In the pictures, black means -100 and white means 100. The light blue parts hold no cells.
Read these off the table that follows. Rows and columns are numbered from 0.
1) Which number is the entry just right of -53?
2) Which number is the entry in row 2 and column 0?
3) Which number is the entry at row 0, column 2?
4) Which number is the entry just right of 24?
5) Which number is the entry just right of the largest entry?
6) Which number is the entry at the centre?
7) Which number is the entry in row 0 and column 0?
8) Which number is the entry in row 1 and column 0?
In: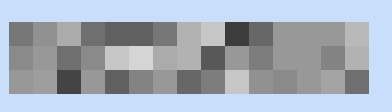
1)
-19
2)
19
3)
34
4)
-47
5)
34
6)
40
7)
-7
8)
8

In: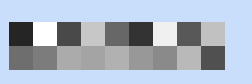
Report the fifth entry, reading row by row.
-19
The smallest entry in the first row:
-71
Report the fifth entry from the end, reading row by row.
39
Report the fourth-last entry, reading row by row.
19
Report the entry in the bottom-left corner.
-14

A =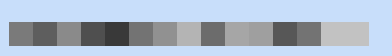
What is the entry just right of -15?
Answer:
30
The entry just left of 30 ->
-15
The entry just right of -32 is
-10
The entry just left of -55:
-38

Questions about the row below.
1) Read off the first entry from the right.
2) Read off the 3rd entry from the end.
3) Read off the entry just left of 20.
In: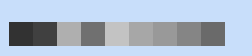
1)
-17
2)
20
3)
31

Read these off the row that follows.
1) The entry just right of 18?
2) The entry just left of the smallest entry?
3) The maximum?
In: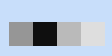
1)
-88
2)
18
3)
74

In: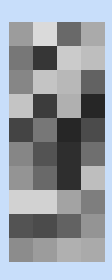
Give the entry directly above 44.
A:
59
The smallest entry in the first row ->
-18
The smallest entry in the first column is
-47
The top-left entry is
22
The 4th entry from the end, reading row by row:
10
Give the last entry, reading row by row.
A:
33
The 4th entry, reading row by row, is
33
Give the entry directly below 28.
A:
-23
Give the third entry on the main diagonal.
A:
44
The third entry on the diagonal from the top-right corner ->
54
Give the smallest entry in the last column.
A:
-70
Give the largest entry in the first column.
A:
65

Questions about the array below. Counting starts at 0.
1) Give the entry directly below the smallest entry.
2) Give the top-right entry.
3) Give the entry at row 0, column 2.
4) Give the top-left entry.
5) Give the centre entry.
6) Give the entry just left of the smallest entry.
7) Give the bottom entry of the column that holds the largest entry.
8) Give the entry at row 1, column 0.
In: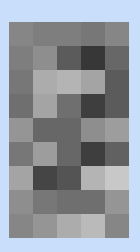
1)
29
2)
5
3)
-1
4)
5
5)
-19
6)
-29
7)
5
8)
-1

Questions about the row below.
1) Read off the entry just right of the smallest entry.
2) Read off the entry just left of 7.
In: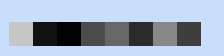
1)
-40
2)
-66

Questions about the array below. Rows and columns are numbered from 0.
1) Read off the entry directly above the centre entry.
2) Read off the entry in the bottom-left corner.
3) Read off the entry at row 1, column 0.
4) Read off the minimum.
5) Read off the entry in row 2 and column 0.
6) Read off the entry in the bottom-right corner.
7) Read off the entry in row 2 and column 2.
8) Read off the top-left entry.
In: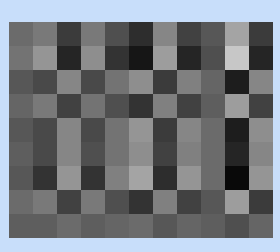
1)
-60
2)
-26
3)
-10
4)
-93
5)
-32
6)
-21
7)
5
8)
-16

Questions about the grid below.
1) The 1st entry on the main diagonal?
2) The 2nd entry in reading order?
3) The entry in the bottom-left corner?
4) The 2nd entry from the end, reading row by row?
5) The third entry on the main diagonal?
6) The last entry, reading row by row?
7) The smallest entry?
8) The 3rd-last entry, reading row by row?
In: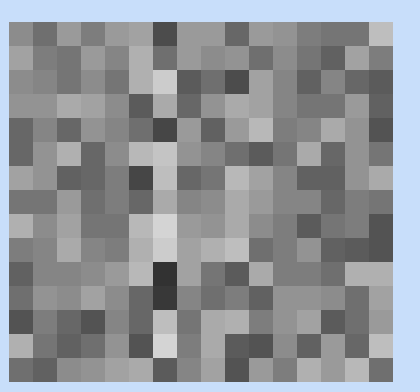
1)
10
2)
-13
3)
-13
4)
44
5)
-8
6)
-13
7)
-61
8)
21

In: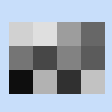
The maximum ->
75
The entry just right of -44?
2
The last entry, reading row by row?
52
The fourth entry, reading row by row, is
-19

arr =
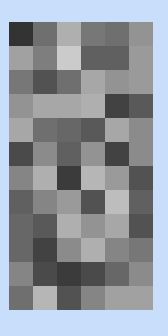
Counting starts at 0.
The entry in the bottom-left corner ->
-13
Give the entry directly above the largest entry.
37
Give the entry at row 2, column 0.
-7
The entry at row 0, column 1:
-13
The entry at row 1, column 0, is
26
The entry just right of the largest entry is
-25
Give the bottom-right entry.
26
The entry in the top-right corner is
15
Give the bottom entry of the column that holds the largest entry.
-36
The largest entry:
59
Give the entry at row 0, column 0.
-60
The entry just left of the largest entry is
-1
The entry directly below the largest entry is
-13

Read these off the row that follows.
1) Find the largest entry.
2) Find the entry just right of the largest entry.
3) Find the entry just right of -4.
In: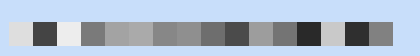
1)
86
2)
-4
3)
28
